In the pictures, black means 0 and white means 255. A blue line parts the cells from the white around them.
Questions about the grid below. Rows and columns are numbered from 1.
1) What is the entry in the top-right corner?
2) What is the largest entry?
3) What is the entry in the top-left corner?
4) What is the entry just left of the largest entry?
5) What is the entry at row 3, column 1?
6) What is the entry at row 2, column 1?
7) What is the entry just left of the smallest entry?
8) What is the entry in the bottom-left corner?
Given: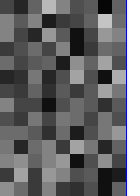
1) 99
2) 196
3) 69
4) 99
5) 131
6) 131
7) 90
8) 143

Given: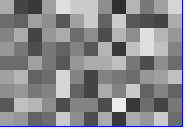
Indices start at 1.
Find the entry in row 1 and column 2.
68
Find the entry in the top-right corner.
213
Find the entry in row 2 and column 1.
108
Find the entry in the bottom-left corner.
160
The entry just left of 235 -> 77
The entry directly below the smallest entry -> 203
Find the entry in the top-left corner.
171
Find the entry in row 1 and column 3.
56
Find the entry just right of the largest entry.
56
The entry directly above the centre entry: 87
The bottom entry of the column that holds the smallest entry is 56
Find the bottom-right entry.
108
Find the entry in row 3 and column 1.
131
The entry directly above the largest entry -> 131
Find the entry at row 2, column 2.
98
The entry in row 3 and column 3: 68
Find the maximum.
235
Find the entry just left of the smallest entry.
141

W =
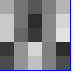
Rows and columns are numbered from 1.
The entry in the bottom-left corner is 76
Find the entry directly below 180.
213
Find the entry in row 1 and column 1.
169
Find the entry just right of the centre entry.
136
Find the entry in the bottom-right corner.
76
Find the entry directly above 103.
115
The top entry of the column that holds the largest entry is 180

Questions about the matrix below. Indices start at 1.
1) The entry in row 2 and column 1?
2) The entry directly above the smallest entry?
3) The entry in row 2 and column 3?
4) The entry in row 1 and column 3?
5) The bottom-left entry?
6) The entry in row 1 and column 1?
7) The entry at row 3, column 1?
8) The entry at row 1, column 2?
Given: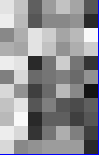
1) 237
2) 146
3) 86
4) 95
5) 216
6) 227
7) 136
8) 194

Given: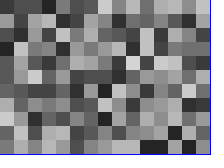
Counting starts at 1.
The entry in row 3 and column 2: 48
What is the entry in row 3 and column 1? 78
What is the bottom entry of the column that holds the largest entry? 183
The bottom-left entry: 122
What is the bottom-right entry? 141
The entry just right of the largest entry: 68
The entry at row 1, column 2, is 78
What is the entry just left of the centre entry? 78
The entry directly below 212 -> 100
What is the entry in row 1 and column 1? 58
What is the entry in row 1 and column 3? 78
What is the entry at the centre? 78
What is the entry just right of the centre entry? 48
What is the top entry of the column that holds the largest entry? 183
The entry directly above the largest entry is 48
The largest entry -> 212
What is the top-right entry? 193
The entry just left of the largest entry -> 58
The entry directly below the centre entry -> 36
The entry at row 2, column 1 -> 153
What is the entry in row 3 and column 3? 153

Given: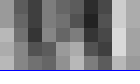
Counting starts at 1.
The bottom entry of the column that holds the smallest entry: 125
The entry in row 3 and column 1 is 184
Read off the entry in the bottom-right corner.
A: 154
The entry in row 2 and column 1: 154
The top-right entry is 172
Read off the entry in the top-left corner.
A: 154
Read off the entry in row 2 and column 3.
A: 63
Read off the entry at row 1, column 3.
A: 63
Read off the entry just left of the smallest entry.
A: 82
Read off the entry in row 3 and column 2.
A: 113
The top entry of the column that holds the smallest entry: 44
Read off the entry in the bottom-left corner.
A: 184
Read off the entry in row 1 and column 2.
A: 92

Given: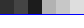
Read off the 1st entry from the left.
48
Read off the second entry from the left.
68
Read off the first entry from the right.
222
